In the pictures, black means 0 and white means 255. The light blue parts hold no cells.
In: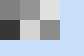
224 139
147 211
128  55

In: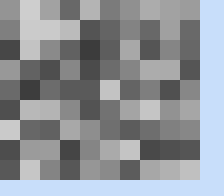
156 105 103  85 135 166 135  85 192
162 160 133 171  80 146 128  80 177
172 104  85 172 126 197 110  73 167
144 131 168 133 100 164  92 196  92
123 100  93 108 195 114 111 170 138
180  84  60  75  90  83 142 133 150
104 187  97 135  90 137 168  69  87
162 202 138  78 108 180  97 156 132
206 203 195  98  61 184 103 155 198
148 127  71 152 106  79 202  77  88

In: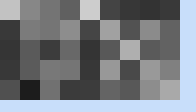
 57  98  98 128 169
 51 139  90 153 141
 55  82 175  73  88
 68 161  88 152 100
205  69  52  55  60
 96 141 104 117  59
116 117  60 120 113
135 123  90  91  28
194  57  53  56  80

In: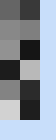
 57 127  21 185  43  30
101 136 146  28 131 210

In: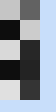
 98 204  39  35  52
197  13 217  14 224

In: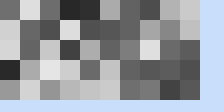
202 192  92  79  88
179 135 106  92  67
 77 166 223  87 120
 98  98 125  98 111
171  86  98 195 203
 47  80 173 106 196
 40 221  65 206 184
109  79 200 229 149
222 103 100 171 211
111 209 214  41 153

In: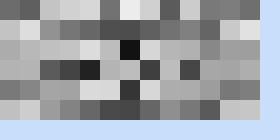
111 225 158 174 126 198
125 201 159 165 120 196
121 101 136 167 157  90
204 128 177  70 172 120
 91 114 182 189 173 143
208  96 214  63 215 102
236  77  18 189  53  71
114  79 189 180 216  74
215 103 220  34 218 103
209 118 196  68 163 131
196 146 192  91 165 156
 95 221 184 180 134 205
108 195 172 179 121 192

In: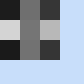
 54 184  53
111 117 114
 28 212  26
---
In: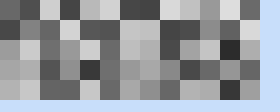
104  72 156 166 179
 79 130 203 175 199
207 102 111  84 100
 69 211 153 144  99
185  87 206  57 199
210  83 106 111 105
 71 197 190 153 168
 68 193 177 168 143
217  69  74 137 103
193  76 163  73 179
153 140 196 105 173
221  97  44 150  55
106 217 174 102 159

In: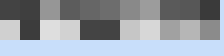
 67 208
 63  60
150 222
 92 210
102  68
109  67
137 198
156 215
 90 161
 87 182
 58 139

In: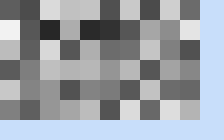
 94 242 188  91 200 128
 76  87  94 126 132  95
218  39 216 191 149 150
193 173  86 180  82 166
196  42 175 183 131 188
 80  50 108 149 123  84
201  86 112 184  88 219
 75 166 197  86 194 104
207 141 128 163 108 221
107 228  81 135 103 180

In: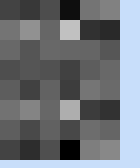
 67 116 104  78  93 114  94  67
 56 145  85  85  65 132  73  45
 77 102 104  81  98 103  97  79
 14 193 102  65  61 174  72   0
116  49 101  93 117  60 109 126
129  41  86 104 106  50 101 136

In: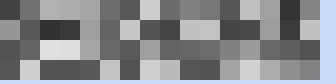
 66 150  83  85
113  87 100 207
178  50 223  84
173  58 221  83
165 158 166  88
110  99 105 195
 87 198  89  82
205  84 158 206
107  69  99 186
129 193 102  85
118 194 108  84
 86  69 129 163
192  74 155 209
161 156 104 172
 52  59  94 143
132 193  83 130

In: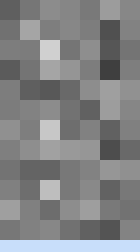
 95 113 125  91 125 124 144 127 115 128 159 119
118 165 124 116  95 130 126 142 100 110 128 129
140 126 208 165  88 140 199 161 100 190 109 135
134 135 117 149 105 114 110 153 120 121 141 113
121 125 142 125 141  97 129 150 130 137 158  97
156  80  86  63 159 157  97  77 150  98 121  84
135 130 116 126 145 134 128 105 144 120 114 131

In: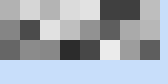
178 133 102
214  75 139
180 225 136
219 191  44
226 146  71
 64  94 235
 63 170 157
190 183  94

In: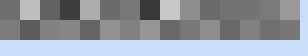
111 124
190  92
 98 130
 61 134
173 100
107 146
120 129
 56 150
199 104
142 121
106 141
115 104
115 129
122 112
153 119

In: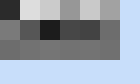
 43 122 109
221  86 114
203  28 117
151  71 114
201  67 115
162 109 112
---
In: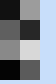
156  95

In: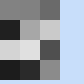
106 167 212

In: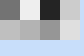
204 150

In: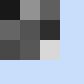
95 83 72

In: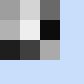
105 238  30

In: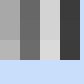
59 211 108

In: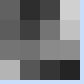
208 116 113 180
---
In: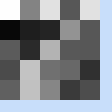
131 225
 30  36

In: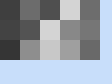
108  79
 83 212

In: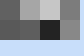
166 198
 94  35

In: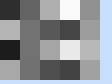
 99 175
114  88

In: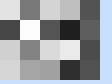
120 212
252  84

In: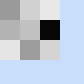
209 232
193   6
